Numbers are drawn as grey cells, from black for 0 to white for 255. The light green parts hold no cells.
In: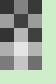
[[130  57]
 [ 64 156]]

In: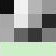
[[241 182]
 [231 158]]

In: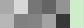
[[215 118]
 [129 132]]

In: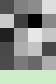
[[129 140]
 [ 62   2]]

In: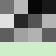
[[185   6]
 [ 39  84]]

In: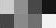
[[143  72]
 [138 112]]

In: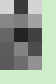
[[ 58 211]
 [126 162]]
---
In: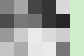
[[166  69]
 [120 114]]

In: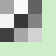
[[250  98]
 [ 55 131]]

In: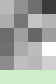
[[145 111]
 [118 197]]

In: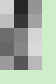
[[ 37 148]
 [ 55 161]]

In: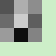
[[174 141]
 [204  94]]

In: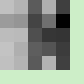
[[179  91]
 [149  68]]

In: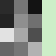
[[118  19]
 [143 112]]

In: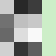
[[ 40  60]
 [191 200]]
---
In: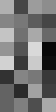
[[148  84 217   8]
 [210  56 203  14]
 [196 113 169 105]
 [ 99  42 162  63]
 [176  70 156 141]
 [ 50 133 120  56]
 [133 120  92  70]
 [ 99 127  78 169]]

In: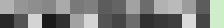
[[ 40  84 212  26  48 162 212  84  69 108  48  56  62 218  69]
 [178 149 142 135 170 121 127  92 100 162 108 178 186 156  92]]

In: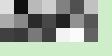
[[222  15 185 206 129  80 193]
 [ 64  57 121  64 243 251  98]
 [171 137  42  72  34 145  86]]

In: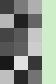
[[ 83  95 205]
 [ 68  89 199]
 [ 61 123 175]
 [191  40 115]
 [183  32 101]
 [ 24 225  54]]

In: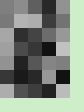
[[121 179 173  61 115]
 [127 140  95  40 146]
 [146  34  87 133 127]
 [167  47  68 108 152]
 [173  81  61  34 187]
 [160  75  55  18 193]
 [ 55  26  40 152  18]]

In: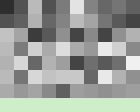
[[186 117 215 194 200 200 103 233 178 144]
 [186 123 208 170 221 170 152 233 208 137]
 [ 46  82 186  82 123 227 131 103 117  96]
 [ 82  96 178 103 131 186 164 117  89  68]
 [170 152 164 137  96 158 152 144 152 158]
 [178 215 103 178 158  68 111  89 111 240]
 [194 164  60  89 144  68 137  68 144 178]]

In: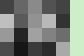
[[153  36 161 130 109]
 [191  90 146 185  51]
 [ 67 103 138  82  67]
 [ 75  22  59  43 169]]

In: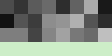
[[ 76  52  91 106  45  98 170  25]
 [126 126  68 133 162 120 106 191]
 [ 18  84  60 141 148 176  84  45]]
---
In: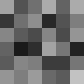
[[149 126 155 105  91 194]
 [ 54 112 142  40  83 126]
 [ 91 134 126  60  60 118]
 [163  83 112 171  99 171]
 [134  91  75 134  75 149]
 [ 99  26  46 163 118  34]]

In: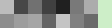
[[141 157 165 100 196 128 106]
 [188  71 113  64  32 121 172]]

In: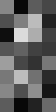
[[ 79 127 188  34]
 [ 14 219 173  65]
 [135  79 143  21]
 [120 188 113  42]
 [135   8  92  71]
 [ 85  98  65  57]
 [158  71  50 120]
 [ 92   8  34 106]]

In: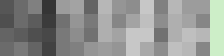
[[ 86 107 128  53 156 163 100 183 149 141 199 128 183 156 156]
 [107 121 100  66 121 128 149 156 149 199 169 141 191 183 134]
 [ 79 107  92  59 113 149 121 175 134 163 191 141 175 163 134]
 [100  92  79  72 121 141 113 175 163 199 199 113 175 191 183]]

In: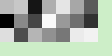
[[222  77 181 145 119 235 242]
 [  1 137  70 249 153 111  49]
 [187 199  21 174 229 167  90]]

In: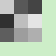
[[ 48 190 228]
 [ 94 157 175]
 [204  88  68]]
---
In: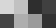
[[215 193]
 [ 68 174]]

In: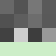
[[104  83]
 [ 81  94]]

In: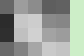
[[103 157]
 [ 44 199]]

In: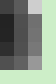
[[65 91]
 [35 79]]

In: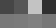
[[ 70  86]
 [121 123]]

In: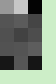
[[152 198]
 [ 84  91]]
